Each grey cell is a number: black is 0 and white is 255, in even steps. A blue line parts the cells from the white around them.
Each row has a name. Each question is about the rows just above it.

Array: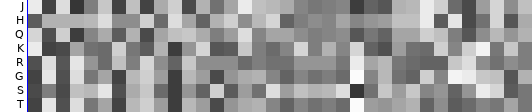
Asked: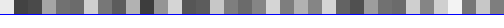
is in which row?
K
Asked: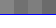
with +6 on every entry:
[139 119 132 113]
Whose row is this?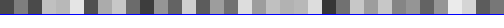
S
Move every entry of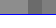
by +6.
[147 147 113 132]
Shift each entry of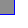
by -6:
[135]
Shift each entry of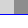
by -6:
[207 135]
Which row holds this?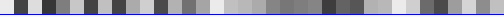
J

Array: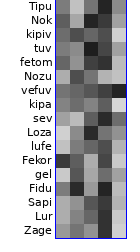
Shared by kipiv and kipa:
[109]
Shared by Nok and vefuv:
[36]
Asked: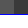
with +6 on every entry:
[92 64]
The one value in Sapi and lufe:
[179]
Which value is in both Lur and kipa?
[131]
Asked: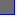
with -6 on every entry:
[103]
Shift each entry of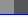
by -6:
[140  80]

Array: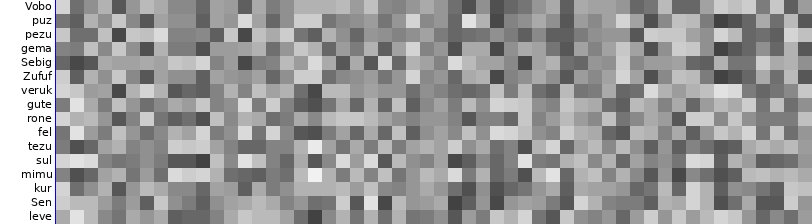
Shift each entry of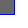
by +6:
[109]
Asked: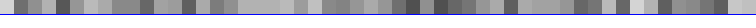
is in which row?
kur
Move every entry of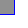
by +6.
[150]

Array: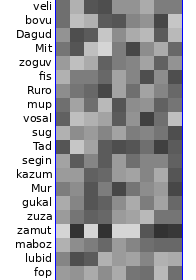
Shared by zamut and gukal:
[85]
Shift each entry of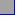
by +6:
[169]
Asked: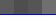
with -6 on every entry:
[ 85  72  79 105]
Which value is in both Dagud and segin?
[91]
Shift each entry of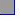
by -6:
[149]
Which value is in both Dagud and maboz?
[141]
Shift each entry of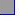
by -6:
[149]

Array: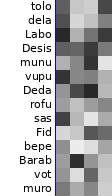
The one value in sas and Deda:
[184]
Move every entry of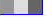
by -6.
[143 215  95]
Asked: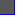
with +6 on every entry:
[93]

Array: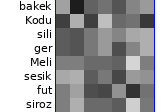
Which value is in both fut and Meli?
[126]
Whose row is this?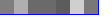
siroz
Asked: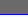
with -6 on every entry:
[100 100]
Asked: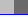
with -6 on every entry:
[185 100]
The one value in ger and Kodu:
[175]

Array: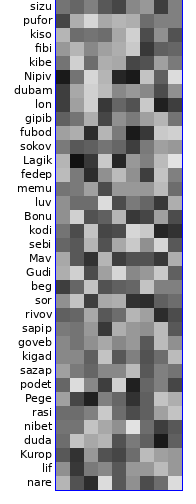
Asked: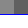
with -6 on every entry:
[130  90]
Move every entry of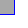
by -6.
[162]
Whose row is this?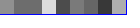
luv

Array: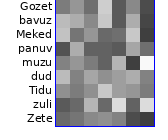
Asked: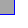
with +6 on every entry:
[172]
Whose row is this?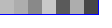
bavuz
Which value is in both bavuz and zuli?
[90]
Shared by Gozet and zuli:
[90]
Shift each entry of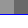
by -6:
[144  99]
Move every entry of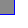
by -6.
[131]
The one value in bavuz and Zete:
[137]

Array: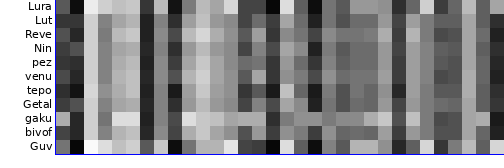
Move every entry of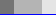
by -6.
[110 174 174 223]
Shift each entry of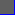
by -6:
[89]
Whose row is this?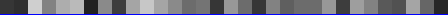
pez
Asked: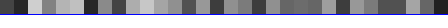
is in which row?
bivof
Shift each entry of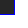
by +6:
[45]

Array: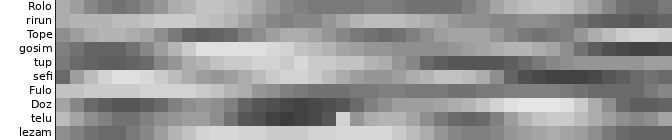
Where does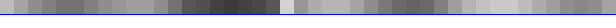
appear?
telu
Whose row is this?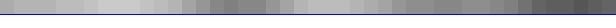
rirun

